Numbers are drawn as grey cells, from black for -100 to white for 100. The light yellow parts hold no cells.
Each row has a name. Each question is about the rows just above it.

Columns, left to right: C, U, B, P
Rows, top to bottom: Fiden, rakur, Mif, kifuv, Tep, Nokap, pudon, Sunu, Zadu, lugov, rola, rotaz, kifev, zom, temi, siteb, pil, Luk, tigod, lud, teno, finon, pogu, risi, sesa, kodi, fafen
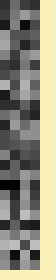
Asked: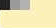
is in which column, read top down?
C
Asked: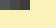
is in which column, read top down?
P

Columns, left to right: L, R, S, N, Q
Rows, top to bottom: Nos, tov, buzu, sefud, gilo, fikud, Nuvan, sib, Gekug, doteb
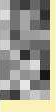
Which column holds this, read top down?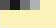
Q
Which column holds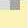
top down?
L
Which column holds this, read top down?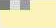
N
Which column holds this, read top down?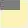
L
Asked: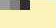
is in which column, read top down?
S

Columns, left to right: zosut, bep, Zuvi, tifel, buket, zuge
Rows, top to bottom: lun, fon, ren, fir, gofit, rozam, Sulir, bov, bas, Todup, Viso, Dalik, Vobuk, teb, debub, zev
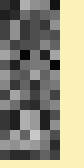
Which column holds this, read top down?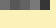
Zuvi
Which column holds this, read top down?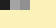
bep
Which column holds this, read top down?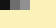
zuge
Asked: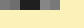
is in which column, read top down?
buket
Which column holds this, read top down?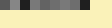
buket

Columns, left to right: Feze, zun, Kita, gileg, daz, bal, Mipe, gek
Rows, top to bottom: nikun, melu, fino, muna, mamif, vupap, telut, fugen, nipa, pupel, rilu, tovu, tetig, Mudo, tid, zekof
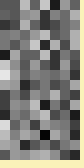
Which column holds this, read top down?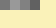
Mipe
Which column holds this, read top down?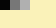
daz

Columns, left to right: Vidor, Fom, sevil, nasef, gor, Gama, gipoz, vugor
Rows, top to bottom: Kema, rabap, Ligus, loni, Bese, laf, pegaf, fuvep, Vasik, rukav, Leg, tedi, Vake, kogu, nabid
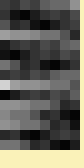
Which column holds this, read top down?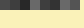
vugor
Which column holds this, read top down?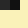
gipoz
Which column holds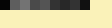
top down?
Gama
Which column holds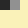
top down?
Fom
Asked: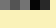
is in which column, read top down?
nasef

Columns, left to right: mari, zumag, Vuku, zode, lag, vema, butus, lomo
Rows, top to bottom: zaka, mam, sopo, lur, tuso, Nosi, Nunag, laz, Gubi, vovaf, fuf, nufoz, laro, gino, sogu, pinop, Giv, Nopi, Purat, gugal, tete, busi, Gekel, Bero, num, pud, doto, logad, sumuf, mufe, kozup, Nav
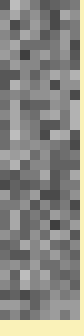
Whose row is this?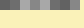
num
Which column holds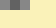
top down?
butus
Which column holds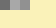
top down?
lag
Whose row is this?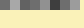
Gekel
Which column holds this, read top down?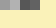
zumag
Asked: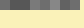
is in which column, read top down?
mari
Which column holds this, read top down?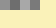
lag

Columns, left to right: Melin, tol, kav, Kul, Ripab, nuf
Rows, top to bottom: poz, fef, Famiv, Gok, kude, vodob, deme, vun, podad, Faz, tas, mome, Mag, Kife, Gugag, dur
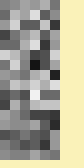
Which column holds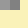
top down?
Melin
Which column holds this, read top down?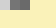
tol
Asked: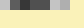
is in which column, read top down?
Ripab
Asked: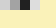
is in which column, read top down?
nuf

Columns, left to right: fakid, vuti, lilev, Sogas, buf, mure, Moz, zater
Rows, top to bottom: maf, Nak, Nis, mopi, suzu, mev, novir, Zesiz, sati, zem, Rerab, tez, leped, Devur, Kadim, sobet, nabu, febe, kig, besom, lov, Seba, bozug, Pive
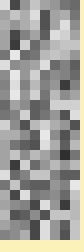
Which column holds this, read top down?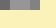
lilev
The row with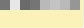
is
mev
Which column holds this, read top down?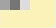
fakid
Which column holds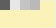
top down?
zater
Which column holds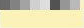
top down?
zater

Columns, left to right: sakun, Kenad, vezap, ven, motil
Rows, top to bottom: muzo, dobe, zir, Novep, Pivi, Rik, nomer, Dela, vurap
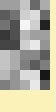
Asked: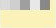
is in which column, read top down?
ven
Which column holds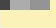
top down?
Kenad

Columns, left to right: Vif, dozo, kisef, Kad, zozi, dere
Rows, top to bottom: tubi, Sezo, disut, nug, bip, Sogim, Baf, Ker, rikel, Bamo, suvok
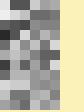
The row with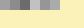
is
suvok
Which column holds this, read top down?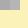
dozo
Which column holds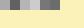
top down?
kisef
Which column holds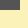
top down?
dozo
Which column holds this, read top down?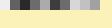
Vif

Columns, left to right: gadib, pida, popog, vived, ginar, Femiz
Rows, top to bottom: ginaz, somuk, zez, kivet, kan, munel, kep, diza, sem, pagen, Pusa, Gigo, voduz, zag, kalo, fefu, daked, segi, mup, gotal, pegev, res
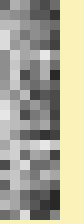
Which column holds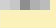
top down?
pida
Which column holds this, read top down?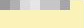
gadib
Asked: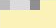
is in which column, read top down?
gadib
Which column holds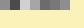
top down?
vived
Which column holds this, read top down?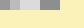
gadib
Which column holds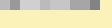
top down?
pida

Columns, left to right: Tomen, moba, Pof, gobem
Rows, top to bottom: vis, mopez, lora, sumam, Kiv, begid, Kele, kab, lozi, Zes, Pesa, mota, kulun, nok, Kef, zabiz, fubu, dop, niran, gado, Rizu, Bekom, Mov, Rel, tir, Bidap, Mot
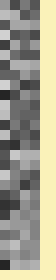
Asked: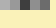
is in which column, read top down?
Pof
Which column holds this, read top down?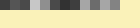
Tomen
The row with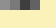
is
niran
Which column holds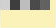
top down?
Tomen
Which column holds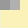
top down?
moba
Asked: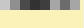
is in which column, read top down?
Tomen
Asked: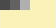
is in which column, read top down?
gobem

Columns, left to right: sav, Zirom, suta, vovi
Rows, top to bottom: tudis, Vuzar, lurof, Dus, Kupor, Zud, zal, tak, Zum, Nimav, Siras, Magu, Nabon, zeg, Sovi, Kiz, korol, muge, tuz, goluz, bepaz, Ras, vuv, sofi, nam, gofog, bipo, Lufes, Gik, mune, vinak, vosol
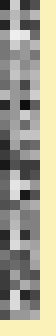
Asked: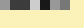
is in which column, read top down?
suta
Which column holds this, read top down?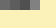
sav
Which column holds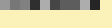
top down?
suta
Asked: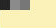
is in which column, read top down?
sav
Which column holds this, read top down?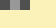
vovi

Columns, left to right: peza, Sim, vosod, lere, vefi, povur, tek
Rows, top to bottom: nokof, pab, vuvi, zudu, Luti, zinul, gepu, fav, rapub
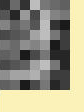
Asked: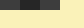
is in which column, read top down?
tek
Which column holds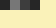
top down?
povur
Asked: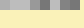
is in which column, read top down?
vefi
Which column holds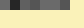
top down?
Sim
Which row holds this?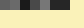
zinul
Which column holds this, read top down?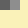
vosod
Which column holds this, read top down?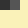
peza

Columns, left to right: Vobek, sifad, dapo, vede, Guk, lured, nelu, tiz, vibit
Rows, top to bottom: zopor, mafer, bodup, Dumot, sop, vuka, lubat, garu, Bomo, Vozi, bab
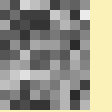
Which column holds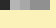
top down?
tiz
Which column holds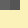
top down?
vede
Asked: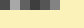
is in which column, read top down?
Vobek
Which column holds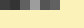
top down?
Guk
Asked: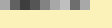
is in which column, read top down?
Vobek

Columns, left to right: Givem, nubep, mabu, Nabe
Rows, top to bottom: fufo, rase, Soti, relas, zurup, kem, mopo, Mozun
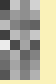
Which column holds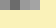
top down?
mabu
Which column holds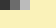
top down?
Givem

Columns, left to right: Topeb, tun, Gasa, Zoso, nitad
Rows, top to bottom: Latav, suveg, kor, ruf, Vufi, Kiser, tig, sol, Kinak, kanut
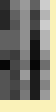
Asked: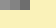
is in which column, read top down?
Gasa
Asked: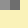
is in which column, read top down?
nitad
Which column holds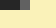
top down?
Topeb

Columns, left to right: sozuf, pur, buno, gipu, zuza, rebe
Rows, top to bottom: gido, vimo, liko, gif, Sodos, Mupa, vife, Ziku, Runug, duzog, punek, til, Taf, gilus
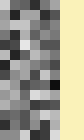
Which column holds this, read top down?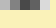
gipu
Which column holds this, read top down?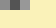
zuza
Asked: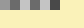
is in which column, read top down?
zuza
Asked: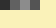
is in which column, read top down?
zuza

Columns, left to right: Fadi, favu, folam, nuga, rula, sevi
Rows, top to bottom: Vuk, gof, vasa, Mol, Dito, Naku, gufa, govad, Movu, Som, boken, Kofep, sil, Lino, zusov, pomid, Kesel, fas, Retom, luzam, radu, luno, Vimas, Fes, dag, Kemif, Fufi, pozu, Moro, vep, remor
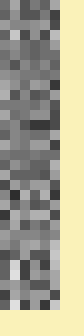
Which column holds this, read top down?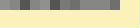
favu
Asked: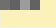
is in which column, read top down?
Fadi
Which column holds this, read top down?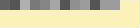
nuga
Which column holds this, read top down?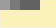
nuga
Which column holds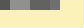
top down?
nuga
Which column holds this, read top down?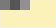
nuga
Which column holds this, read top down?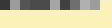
sevi

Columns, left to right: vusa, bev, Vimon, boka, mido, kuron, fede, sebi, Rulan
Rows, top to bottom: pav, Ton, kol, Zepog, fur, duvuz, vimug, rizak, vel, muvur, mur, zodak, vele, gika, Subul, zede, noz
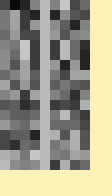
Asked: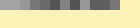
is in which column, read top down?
bev
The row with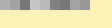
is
zede
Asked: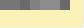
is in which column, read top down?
vusa
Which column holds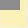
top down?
vusa

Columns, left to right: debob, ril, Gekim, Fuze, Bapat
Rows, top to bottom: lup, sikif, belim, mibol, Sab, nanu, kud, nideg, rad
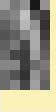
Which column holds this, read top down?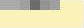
Fuze
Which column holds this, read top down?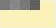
ril
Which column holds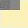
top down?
ril
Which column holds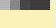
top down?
Gekim
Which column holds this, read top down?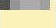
Fuze
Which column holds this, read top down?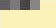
ril
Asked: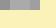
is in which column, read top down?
Fuze

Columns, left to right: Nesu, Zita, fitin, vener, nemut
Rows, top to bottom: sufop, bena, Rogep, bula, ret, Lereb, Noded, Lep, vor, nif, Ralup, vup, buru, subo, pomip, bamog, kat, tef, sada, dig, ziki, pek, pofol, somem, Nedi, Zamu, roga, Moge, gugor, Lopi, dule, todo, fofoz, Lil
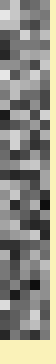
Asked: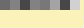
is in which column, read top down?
vener
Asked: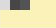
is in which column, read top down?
Nesu

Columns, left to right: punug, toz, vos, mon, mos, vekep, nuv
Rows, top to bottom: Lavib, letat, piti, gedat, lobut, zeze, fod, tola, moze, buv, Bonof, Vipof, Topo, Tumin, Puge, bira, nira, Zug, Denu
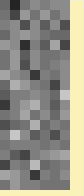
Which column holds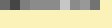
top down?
nuv
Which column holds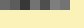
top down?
punug

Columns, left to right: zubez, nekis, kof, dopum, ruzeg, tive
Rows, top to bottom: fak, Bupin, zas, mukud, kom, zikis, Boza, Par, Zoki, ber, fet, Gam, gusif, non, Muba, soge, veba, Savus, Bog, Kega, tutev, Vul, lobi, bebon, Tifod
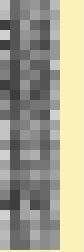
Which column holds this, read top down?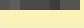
nekis
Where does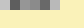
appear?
non
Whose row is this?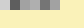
Vul
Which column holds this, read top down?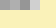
tive
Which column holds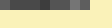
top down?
nekis
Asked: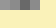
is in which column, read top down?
kof
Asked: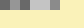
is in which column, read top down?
zubez

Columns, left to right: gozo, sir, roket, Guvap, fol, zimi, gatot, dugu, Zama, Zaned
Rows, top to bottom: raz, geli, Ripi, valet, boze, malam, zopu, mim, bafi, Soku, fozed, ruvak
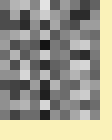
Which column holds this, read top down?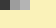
roket
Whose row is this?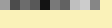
boze
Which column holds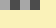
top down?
sir
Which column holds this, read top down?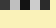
fol

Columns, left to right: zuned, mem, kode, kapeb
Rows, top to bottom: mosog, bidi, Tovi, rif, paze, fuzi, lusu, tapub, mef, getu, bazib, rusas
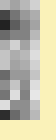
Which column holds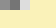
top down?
zuned
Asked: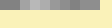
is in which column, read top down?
kode
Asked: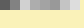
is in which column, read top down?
mem
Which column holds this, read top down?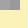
mem
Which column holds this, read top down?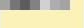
mem
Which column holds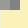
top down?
kode

